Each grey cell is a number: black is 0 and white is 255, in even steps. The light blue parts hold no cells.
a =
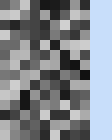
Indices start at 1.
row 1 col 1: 96
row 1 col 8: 149
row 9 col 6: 80
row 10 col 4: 148
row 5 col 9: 205
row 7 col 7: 31
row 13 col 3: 77
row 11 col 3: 22
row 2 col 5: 161
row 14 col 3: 110
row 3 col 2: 37
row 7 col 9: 164
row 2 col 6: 36
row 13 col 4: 97
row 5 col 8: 197
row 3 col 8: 80
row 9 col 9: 170
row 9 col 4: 55
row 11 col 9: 136
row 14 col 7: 48
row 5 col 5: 194
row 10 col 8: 85
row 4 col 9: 146
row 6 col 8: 181
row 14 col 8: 69
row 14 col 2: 133
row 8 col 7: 124
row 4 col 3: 93
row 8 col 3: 165
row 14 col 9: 57
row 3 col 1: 65
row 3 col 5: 46
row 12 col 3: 139

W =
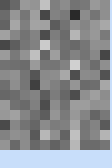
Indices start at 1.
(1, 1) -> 84
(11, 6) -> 140
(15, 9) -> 108
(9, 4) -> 64
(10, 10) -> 159
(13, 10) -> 131
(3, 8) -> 145
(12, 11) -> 120
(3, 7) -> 115
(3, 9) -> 133
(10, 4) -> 131
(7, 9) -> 129
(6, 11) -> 70
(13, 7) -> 128
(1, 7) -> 140
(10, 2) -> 108
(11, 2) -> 113
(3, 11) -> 168
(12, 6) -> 149
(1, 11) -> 142
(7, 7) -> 130
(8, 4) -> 85
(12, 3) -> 132
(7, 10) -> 109
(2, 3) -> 118
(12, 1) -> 152
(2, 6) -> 130
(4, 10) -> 152
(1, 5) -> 193
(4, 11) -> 122
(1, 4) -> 148
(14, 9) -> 119
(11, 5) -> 77
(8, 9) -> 139
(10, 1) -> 103
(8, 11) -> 82
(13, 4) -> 102

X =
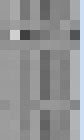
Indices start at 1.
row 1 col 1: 155
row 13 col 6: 136
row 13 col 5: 99
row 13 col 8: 179
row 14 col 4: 159
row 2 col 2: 169
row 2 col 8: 167
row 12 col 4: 158
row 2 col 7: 130
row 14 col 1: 156
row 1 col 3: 120
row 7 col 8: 176
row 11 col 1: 144
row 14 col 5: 107
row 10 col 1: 156
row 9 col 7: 126
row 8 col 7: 130
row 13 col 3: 130
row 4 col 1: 134
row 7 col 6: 142
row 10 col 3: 133
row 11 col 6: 151
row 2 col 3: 119
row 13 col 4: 158
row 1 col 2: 168
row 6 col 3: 138
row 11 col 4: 138
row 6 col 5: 106
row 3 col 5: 137
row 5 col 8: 143
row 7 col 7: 126
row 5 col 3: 146
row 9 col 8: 176
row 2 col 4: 151
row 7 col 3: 131
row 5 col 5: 152
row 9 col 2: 155

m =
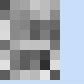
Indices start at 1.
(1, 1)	73
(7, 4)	125
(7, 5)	47
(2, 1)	122
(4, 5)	125
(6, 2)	127
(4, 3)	143
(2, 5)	186
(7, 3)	92
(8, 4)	185
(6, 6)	182
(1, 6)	169
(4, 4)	90
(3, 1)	214
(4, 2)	137

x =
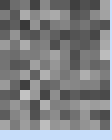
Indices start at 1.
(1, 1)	68
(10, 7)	75
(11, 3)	128
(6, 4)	124
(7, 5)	122
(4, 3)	92
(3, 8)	104
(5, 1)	155
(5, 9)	89
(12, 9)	150
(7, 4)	160
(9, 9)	129
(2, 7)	142
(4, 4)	83
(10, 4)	153
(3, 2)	94
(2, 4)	136
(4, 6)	96
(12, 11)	75
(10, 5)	69
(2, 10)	138
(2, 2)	89
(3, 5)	81
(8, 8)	133
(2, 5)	161
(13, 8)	130
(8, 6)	142
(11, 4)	77
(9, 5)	100
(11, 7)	131
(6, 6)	163
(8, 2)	126
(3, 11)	82

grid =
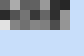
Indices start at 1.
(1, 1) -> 102
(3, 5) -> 127
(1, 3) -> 95
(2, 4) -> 56
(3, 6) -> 77
